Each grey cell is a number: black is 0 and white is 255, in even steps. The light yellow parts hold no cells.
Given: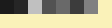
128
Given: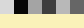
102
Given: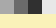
232
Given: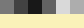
173
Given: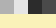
74
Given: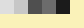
27
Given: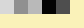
78
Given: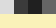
101
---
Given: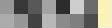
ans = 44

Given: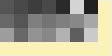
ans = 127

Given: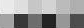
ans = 210

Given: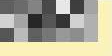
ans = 51

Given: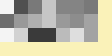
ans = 153

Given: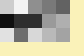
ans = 46

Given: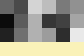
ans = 54
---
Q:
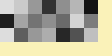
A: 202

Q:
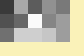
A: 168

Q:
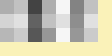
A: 193

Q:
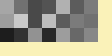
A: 113

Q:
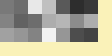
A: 109

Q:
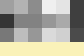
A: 179

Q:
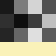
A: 124

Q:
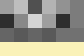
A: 190
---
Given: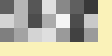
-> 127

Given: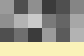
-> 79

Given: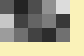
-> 156

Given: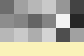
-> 183

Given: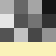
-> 83

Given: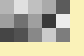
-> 69

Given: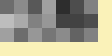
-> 160

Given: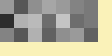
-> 131

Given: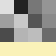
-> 75
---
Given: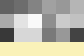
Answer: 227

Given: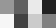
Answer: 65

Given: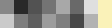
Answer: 126

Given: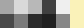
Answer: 123

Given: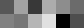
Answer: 118

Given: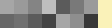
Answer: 112
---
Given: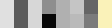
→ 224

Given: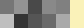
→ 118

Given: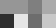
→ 150

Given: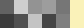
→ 98

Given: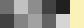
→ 111

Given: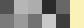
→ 82

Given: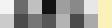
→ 243
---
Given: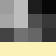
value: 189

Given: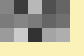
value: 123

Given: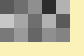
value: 111

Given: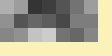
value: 72

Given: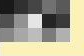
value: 229

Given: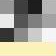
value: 84
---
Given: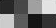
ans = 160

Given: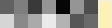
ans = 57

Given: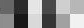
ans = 229

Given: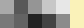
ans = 149

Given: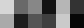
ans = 135

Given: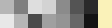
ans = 222

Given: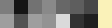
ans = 114

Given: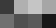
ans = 197

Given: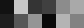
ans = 52
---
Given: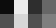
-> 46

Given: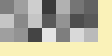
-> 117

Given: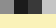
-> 57

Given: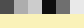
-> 111

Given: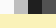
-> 31

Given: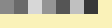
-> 192

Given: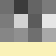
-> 100

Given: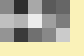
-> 90

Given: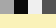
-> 239
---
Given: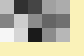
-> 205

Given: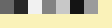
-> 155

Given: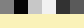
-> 128

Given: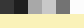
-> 168

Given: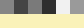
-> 133

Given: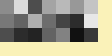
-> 196

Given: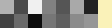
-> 169

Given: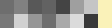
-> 197

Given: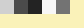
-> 115
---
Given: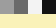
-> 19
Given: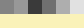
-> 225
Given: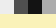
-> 172
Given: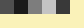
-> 57
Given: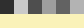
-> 179
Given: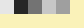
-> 159
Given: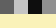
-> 144
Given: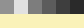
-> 42
